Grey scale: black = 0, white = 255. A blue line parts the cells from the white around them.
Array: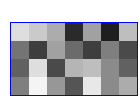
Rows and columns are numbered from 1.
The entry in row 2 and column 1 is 116
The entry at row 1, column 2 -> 202
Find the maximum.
244
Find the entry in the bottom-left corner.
127
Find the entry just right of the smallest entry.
190
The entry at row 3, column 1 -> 97
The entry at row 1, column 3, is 172
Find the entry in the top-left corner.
222

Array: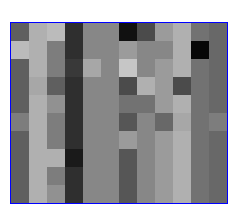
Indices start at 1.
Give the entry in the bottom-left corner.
95
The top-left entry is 95
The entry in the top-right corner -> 104
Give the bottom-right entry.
104
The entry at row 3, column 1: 95
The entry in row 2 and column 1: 187
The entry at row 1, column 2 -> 176
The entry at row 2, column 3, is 125
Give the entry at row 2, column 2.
176
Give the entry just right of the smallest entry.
104
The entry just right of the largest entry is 135
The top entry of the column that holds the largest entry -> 17
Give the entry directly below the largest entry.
75
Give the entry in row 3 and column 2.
176
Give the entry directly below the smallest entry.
114
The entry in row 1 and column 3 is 187
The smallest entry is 6

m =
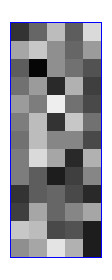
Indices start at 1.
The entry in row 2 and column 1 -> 166
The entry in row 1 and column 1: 51
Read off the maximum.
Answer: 238
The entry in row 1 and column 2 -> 102
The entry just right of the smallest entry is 143
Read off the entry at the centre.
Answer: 134
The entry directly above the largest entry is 41
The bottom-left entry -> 143
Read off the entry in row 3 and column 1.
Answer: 93
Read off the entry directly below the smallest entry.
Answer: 155
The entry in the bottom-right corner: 29
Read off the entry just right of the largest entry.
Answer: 113
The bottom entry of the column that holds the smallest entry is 166
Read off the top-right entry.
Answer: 218
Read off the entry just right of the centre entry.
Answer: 134
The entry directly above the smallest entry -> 199
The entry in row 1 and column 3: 188
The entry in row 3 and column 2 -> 6

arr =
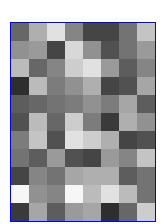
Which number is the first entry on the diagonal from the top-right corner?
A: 196
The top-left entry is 103
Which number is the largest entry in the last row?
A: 205
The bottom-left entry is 58
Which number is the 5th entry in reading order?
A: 69
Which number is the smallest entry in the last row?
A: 46
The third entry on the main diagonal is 133
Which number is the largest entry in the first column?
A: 246
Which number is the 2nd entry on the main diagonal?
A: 154
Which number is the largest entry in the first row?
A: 225
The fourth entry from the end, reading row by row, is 166
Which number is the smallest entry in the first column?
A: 46
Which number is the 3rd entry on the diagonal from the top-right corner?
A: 154

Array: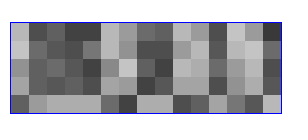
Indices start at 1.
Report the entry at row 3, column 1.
146
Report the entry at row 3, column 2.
96
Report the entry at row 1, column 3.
96
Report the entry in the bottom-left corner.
96
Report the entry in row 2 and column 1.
196
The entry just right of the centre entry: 66
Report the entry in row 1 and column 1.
184
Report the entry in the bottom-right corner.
184
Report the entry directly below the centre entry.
66
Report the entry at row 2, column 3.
87
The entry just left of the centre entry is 196
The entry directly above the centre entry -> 78
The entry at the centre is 96
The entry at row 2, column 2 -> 107
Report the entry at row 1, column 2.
78
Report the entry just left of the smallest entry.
155
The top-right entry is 57
